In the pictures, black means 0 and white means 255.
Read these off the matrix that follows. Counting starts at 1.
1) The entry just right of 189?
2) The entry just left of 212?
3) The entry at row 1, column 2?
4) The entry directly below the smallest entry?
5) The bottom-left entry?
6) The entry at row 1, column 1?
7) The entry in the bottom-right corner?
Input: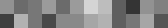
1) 95
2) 155
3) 107
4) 119
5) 63
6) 146
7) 85

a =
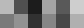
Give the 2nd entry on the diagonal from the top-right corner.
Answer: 71
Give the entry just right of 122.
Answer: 146
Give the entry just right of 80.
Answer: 28
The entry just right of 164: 89
